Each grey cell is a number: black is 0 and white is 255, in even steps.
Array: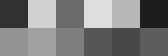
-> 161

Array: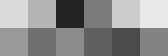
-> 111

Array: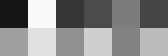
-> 225

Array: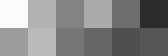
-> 186

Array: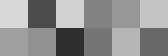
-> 145

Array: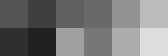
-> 33

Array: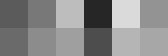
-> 140

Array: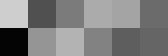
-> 149
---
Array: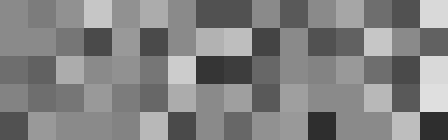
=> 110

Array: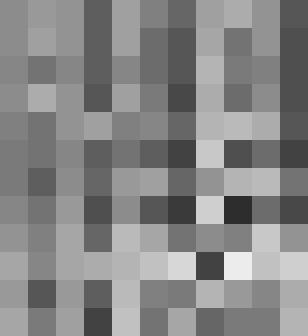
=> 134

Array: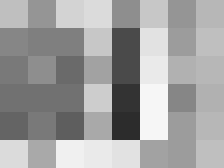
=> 121

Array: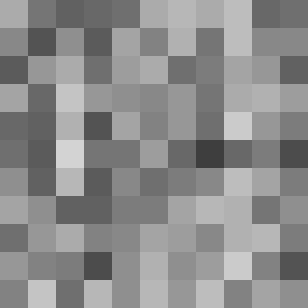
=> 91

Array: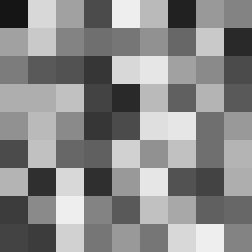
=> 124

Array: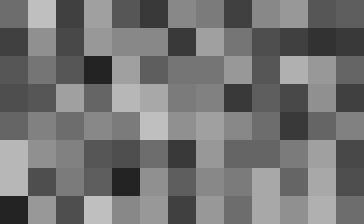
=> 86

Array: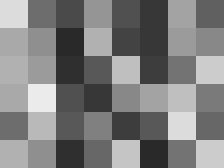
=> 177
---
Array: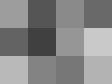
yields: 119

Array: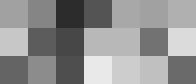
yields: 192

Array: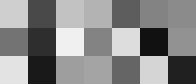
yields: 213

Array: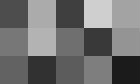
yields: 126

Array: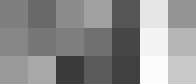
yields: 252

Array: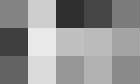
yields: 178

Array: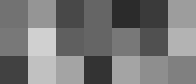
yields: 142

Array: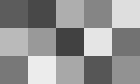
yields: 86
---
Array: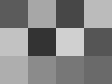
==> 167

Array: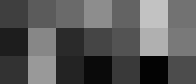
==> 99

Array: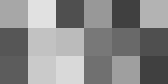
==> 152

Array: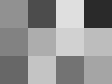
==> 76

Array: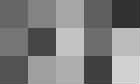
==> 166

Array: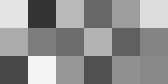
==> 103

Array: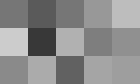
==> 118

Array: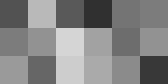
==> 48

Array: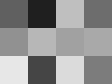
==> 31

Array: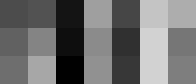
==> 70
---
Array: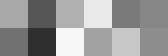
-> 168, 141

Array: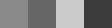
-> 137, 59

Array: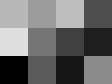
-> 184, 139

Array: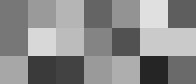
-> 119, 106

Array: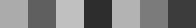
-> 171, 60

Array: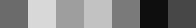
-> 107, 71

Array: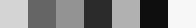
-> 212, 247

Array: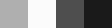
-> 175, 26
